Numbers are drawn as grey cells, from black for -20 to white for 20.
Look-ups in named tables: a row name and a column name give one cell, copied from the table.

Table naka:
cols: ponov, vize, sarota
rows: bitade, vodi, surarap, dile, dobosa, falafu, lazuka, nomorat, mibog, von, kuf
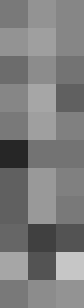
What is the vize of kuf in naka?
2
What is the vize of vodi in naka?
5
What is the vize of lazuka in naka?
4
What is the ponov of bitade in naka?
-1
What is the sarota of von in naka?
11
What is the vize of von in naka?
-7
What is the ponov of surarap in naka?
-3
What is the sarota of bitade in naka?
1
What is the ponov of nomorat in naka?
-5
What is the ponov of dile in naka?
1
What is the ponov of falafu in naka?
-14
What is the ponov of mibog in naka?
-4
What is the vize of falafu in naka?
-2
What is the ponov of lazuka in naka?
-5
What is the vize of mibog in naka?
-10

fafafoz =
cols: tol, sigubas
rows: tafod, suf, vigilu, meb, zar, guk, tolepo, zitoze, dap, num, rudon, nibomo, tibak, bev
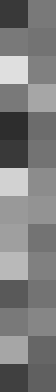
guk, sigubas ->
-2
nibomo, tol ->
-1
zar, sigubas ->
-3
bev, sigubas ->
-5
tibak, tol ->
6
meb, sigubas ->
6
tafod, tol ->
-11
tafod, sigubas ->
-1
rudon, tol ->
-6
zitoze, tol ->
4
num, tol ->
9
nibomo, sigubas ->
1

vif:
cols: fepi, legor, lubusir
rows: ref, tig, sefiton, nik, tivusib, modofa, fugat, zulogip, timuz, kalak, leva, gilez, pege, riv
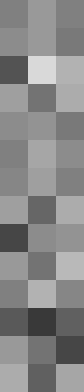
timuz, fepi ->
-9
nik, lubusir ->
7
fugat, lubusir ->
0
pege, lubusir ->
-9
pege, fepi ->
4
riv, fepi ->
7
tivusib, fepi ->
2
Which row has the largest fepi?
riv

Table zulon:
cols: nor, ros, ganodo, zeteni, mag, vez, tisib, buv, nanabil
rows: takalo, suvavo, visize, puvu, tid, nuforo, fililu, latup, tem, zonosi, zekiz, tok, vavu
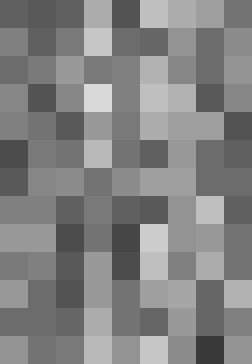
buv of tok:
-4
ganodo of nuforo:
-2
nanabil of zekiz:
8
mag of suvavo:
-3
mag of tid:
-1
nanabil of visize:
3
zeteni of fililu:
-2
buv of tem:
4
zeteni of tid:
4

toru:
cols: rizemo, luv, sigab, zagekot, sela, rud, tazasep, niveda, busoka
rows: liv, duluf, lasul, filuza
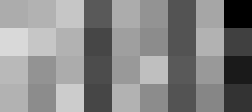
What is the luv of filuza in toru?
2
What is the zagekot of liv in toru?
-6
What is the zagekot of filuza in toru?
-9
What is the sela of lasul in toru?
4
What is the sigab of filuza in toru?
12
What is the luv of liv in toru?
8
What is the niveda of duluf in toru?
8
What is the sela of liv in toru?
7
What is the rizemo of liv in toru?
7
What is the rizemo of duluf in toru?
14
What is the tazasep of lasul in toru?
-6
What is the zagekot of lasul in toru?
-8
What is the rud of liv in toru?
3
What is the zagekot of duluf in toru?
-9
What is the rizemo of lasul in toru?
9

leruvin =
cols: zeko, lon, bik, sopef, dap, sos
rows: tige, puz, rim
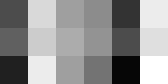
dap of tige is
-12
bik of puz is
7
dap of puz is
-8
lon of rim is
17
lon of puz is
12
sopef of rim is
-2
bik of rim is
5
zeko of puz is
-5
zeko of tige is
-8
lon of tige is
14
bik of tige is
5
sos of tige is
17

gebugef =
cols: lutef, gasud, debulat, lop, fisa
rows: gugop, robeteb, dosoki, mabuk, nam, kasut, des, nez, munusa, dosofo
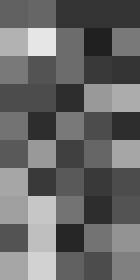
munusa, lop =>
-2
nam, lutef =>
-2
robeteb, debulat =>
-3
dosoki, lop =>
-11
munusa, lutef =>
-7
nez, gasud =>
11
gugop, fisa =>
-12
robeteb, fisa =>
-1
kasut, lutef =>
-6
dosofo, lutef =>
6
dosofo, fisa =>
0
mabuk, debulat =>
-13
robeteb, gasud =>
16
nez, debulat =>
-2
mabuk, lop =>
4
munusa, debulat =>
-14
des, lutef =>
6
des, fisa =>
-8
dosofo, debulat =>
-5

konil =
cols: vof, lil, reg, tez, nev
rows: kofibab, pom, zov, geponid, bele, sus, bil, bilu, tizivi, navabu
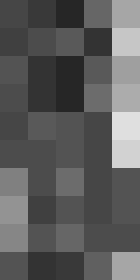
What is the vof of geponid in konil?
-8
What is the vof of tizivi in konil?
1
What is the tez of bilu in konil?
-9
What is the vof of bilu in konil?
3
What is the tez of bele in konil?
-9
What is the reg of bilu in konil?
-7
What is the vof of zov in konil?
-7
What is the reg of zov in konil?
-14
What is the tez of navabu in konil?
-5
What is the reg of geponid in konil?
-14
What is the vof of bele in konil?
-9
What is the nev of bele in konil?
15
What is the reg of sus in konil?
-7
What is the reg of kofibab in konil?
-14
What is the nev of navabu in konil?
6
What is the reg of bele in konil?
-7
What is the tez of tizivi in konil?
-8
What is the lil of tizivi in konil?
-7
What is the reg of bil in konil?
-3
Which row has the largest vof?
bilu

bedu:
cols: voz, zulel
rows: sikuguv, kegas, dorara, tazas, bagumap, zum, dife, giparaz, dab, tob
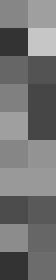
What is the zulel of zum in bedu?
3
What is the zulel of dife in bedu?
4
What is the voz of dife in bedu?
4
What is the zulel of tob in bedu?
-3
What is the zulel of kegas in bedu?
11
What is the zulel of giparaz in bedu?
-6
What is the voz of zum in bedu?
1
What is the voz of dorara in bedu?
-4
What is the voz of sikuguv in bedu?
1
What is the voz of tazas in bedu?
0
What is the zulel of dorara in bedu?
-7
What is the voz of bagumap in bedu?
5
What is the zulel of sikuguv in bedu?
5
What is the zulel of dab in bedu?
-4
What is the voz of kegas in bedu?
-12
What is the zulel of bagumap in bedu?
-9
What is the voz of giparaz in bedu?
-8

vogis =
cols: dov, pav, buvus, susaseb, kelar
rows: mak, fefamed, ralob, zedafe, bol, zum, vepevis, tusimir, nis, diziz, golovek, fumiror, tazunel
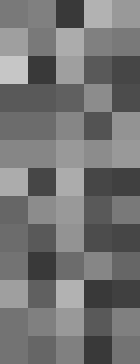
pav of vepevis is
-9
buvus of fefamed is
7
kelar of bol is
3
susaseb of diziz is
1
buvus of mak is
-11
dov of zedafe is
-6
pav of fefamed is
-1
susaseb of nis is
-8
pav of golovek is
-5

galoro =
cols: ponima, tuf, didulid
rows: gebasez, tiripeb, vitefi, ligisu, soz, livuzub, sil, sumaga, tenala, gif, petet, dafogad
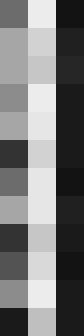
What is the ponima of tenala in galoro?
-12
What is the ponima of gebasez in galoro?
-3
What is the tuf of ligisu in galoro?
17
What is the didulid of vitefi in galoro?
-14
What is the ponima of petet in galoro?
2
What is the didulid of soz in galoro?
-16
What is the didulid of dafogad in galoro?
-16
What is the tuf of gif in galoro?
14
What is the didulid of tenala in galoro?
-16
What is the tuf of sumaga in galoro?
16
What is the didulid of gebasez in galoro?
-17
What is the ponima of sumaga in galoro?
6
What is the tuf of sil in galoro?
16
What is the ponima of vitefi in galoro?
6
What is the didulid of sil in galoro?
-17
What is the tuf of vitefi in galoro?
11
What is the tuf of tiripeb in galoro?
13
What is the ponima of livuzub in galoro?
-12
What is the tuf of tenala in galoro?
11

